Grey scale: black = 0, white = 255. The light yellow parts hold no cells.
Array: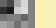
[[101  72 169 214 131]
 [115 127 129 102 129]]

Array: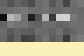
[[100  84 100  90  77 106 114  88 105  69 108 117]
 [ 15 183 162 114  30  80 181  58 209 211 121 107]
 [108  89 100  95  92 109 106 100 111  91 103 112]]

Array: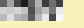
[[ 99 162  70  29  96 176  60 110  64]
 [185 223 181 170  92 183 233  73 248]]

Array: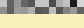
[[196 100 151 101  87 198 197  76 175 193  28 213]]

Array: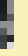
[[ 25 134]
 [ 37  90]
 [ 92 151]
 [ 69 217]]

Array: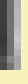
[[ 63 114 177]
 [ 61 114 182]
 [ 59 114 191]
 [ 59 114 191]
 [ 81 137 166]]

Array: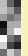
[[186  99  45]
 [155 116 142]
 [ 43 177 241]
 [209  67  32]]

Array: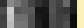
[[ 48 139 119  96  68  49  35  79  66 105  32]
 [ 65 196 110 111  81  27  19  77  62  68  12]]
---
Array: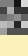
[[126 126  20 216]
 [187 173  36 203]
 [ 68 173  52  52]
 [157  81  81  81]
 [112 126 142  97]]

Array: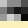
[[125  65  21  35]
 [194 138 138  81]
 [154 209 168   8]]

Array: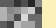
[[ 92  92  52  78  36 135]
 [178 148  78 216 107 107]
 [178 135 148 178 203  66]
 [ 92  66 191 163 163 107]]

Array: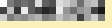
[[ 66 192  53 235  95  66  37  53 235 149 111 149 163  66  24]
 [251 123  95 111  95 221  95  80 221 206 179 111 179 192  80]
 [206 123 149 137 163 179 123 137 192 163 179  66 163 206 123]]

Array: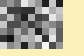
[[215  62  62  48  48 173 230 173 199]
 [199  77  77 121  62 108 161 136 108]
 [108 187  93  32 173  62  77 230 187]
 [121 149 108 230 187 149  32 199  32]
 [ 48  18 149 187 173 215  48 230  93]
 [215 136 161  32 161 108 246  77 149]
 [136  93 173 108 173  32 136 199  93]]

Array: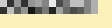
[[ 49 191  91 148  22  76 120  35 162 104  76  91 132 175]
 [204  49 148  49 148 162 132 234  76 120 191 191 132 175]]

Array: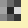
[[134  91  51]
 [148 105  65]
 [164  37 218]]
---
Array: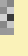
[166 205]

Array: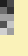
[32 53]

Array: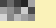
[ 69 143 185]

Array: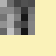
[177 138 127  68 130]

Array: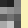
[ 42 145  90]

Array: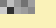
[125  47]

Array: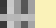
[ 56 203 182  96]
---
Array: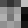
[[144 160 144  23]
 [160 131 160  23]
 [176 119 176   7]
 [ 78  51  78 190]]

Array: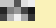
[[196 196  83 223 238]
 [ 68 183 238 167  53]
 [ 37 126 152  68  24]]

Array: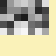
[[180 192  52  27 153 180  96]
 [ 40 153 192 206 180  81 220]
 [ 52 140 140 110 166  40  66]
 [234 124 234 246 124 234 166]
 [ 81  52 206 220 110  96  66]]

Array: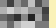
[[177 208 177 192 150 150  64]
 [164 106 177 208 208 122 122]
 [106  80  48 136  35 164  80]
 [136  64 150 106 192  80 136]]

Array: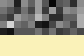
[[128 210 114  98 128  31  18  71 140 114  71 172]
 [140 128  31 140  98 156  86   6  86  98  45 140]
 [114  86  58 114  71 156  58 156  58 140 128 156]
 [ 86  58 156 128 114 185 128  45  45  98  98 172]
 [ 31  18  86  86  86 114  71 114  58  71  98  71]]

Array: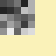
[[146 235 102 204 220]
 [102 162 130  61 146]
 [162 130 102  87 116]
 [ 74  87 116  35 176]
 [ 35  47  74 192 176]]

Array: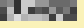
[[ 76 191  49 203  62  91  76 151  91 121  62]
 [ 62 178 219 178 191 191 178  62 203  76  76]
 [121 137  49 203 203 151 151 106 106 106 121]]

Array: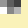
[[254 135 181]
 [151  95  64]]

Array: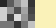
[[208 149  80 164  68]
 [119 119  53 119 193]
 [ 38  92 149 193  53]
 [208  68 220 149  80]]
